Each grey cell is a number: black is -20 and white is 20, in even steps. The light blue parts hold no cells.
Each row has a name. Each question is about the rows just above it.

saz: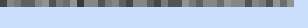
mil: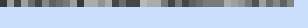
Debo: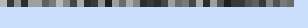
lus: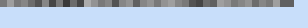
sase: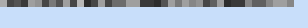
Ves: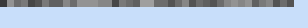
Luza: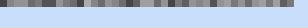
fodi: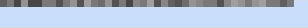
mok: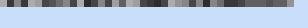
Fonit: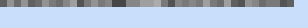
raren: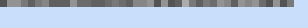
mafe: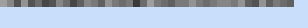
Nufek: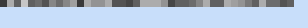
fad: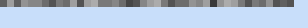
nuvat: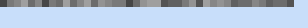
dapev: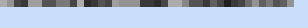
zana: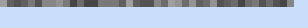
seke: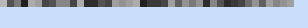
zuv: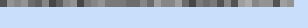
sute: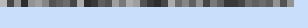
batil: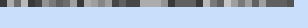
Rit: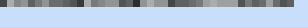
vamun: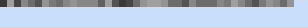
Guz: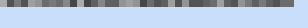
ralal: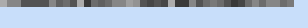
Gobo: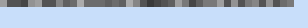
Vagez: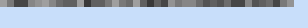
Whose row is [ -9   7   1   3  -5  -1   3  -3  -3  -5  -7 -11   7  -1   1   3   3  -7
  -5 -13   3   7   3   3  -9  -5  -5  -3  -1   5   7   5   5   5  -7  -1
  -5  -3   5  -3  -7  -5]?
Rit
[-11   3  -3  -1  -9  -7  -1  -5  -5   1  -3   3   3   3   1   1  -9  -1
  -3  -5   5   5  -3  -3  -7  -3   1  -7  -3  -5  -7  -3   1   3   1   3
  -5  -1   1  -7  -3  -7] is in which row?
Ves
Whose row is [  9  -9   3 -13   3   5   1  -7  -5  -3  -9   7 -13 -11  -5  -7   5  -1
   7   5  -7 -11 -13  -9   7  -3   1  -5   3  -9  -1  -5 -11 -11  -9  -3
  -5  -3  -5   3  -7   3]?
sute
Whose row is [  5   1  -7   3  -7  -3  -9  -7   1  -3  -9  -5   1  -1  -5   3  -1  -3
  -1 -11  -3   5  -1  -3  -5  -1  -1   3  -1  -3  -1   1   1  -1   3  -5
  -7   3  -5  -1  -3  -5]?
mafe
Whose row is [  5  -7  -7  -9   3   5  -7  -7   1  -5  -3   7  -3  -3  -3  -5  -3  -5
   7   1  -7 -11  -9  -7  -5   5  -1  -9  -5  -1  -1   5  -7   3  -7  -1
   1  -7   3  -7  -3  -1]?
Gobo

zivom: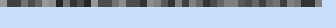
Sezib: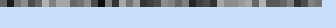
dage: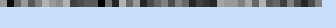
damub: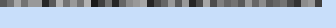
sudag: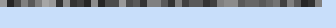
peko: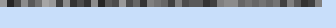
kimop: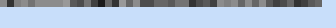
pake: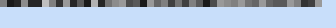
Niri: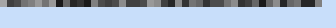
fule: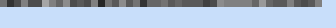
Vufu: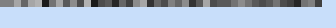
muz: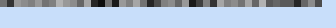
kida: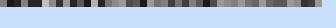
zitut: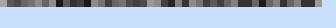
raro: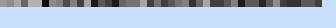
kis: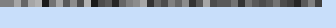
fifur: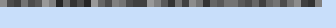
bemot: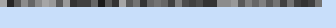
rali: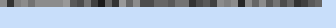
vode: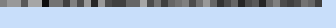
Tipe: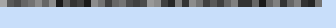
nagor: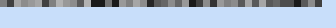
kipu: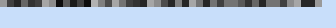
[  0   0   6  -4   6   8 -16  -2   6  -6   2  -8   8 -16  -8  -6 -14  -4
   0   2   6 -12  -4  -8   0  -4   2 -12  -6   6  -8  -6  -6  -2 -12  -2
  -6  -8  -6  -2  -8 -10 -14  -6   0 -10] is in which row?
kis
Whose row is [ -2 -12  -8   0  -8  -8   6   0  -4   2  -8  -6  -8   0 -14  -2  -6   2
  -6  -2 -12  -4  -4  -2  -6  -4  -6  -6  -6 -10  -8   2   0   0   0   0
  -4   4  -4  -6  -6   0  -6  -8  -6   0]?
fule

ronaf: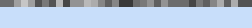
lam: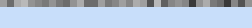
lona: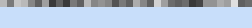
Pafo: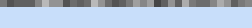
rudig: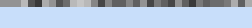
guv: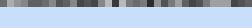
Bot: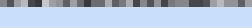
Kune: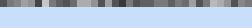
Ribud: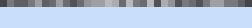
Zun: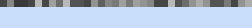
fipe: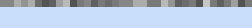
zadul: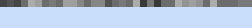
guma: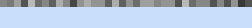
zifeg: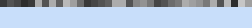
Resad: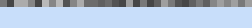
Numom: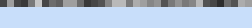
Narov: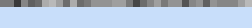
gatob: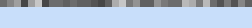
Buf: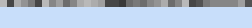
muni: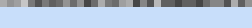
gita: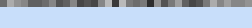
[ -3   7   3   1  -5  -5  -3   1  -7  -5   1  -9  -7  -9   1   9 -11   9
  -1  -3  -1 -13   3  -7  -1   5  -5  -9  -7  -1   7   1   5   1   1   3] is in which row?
gita
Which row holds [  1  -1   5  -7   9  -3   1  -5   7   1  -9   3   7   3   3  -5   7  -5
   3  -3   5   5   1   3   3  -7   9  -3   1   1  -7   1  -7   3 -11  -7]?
guma
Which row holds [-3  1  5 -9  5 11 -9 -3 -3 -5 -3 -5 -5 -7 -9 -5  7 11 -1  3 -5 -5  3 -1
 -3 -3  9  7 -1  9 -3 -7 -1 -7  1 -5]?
gatob

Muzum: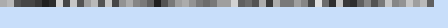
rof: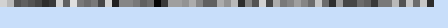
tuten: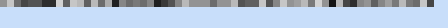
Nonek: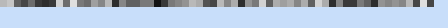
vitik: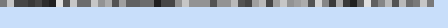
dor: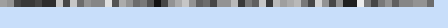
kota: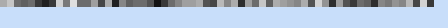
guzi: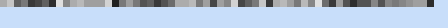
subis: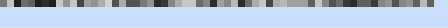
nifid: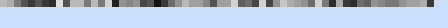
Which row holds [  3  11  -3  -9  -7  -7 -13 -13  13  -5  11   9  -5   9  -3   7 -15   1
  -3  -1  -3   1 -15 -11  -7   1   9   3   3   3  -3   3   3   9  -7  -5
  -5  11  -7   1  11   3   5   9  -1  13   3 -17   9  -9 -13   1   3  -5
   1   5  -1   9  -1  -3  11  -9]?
tuten
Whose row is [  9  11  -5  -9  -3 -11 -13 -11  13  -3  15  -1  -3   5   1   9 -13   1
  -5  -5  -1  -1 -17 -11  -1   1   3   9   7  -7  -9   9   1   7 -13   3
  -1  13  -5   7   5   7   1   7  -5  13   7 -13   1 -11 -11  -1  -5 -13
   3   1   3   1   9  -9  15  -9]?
Nonek
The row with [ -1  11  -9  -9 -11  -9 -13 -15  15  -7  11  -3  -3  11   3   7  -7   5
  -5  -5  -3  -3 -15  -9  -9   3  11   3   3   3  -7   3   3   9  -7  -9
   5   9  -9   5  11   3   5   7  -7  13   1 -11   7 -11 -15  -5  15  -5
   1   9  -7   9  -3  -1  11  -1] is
vitik
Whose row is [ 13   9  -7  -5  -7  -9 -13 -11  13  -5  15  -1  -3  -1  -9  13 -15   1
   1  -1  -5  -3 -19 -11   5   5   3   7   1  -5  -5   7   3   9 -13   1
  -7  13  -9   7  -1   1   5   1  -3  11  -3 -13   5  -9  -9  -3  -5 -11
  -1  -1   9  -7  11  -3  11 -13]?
rof
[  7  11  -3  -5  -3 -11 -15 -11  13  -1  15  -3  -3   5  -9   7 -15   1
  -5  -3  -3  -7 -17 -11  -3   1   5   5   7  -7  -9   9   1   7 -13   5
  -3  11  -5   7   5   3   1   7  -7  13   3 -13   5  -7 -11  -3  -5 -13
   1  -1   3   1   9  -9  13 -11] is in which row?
kota

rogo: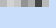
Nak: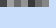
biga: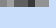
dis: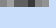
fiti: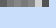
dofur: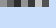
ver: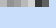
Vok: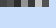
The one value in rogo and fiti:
[13]
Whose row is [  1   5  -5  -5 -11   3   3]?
biga
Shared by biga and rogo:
[3]
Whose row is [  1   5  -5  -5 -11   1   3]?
dis
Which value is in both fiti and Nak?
[1]

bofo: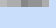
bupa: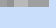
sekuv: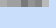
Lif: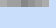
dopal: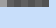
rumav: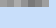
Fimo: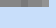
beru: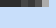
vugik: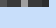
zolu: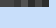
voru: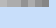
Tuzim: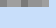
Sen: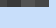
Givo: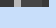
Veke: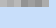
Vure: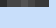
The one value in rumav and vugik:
[5]
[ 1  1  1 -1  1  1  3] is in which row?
Fimo
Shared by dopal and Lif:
[5]
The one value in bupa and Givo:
[9]
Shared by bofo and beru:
[7]
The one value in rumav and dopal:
[5]

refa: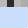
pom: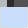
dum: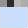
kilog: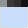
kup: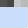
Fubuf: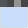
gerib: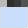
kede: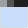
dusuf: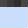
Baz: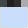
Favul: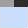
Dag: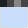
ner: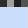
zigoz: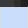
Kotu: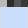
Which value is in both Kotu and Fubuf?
[-7]
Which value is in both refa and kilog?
[-13]
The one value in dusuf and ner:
[-13]
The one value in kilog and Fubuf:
[3]

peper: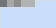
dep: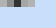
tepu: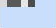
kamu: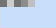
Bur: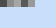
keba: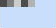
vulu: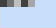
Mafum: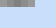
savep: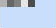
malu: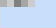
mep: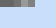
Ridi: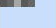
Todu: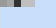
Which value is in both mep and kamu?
[-2]
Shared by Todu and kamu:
[10]

